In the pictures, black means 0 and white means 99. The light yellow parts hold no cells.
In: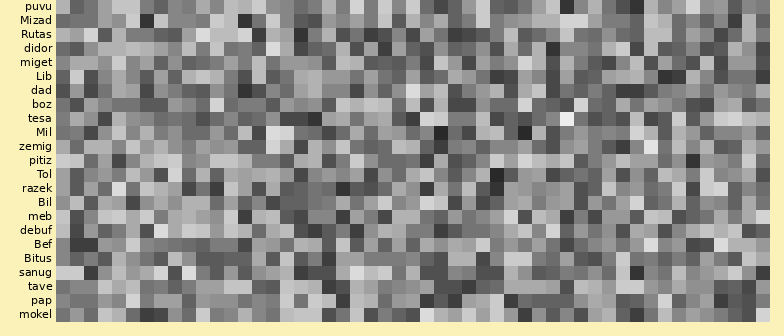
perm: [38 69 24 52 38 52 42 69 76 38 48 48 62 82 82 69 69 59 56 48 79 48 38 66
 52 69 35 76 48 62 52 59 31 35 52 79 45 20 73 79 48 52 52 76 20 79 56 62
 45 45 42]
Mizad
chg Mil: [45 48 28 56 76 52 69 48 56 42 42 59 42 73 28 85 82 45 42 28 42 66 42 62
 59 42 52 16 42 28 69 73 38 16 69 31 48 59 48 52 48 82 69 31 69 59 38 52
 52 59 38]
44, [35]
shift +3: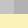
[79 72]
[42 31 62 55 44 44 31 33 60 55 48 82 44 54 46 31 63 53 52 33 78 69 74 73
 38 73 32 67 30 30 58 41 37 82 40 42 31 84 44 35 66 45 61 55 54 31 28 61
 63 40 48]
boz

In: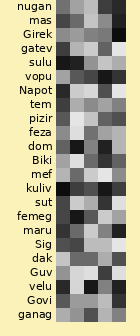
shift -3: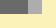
[38 38 64]
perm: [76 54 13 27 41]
mas
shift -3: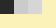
[13 76 80]
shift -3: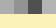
[64 54 28 67]

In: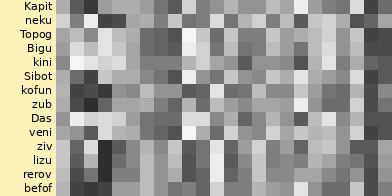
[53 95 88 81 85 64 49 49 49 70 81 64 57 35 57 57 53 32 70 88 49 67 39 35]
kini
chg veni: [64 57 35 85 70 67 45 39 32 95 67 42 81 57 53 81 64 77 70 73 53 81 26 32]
21, [57]

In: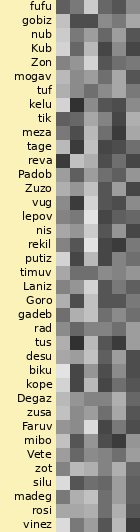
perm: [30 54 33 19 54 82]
kelu
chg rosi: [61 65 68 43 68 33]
1, [65]
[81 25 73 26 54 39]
putiz
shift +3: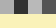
[71 22 75 36]
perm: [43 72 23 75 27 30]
tage
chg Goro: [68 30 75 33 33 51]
6, [47]

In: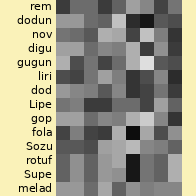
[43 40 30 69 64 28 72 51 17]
nov
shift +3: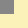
[55]
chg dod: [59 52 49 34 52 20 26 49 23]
8, [45]
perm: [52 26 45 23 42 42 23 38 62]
rem

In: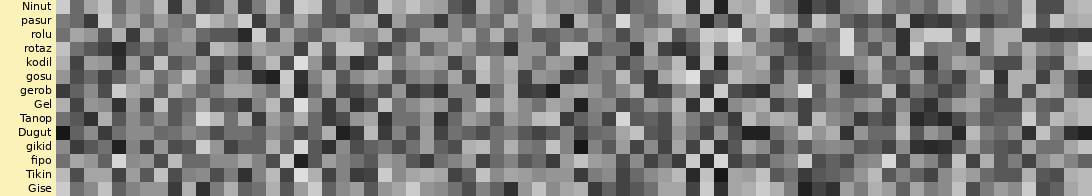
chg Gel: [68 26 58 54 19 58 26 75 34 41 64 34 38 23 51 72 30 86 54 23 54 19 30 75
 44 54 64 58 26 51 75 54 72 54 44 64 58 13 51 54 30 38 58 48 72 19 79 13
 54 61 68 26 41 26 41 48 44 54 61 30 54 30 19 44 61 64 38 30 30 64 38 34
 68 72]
33, [68]
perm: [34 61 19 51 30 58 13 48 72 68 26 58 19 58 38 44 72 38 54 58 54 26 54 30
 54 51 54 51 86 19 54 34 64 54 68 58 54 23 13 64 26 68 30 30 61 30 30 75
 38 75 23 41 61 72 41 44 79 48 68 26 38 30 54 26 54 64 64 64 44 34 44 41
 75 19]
Gel
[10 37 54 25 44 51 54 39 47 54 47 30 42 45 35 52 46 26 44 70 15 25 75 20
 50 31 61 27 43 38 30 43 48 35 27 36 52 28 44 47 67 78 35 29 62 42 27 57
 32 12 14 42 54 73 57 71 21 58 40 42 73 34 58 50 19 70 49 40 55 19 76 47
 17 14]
Dugut
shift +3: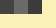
[29 44 26]

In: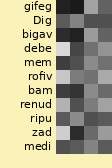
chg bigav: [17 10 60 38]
2, [13]
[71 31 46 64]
renud
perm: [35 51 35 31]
medi
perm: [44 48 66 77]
rofiv
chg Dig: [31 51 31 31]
1, [35]
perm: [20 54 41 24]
bam
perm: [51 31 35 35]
medi

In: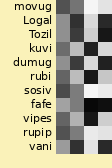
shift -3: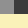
[53 20]
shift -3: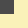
[26]

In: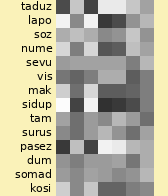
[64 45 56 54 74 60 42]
tam
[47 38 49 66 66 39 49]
vis
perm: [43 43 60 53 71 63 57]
surus
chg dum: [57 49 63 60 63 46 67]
3, [60]

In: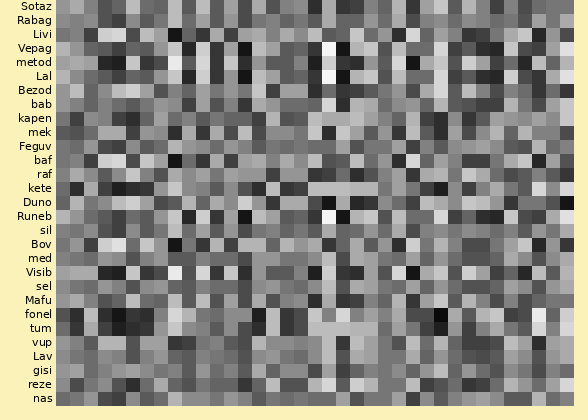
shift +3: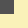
[35]
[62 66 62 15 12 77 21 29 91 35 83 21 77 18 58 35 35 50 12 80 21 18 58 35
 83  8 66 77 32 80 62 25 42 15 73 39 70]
metod

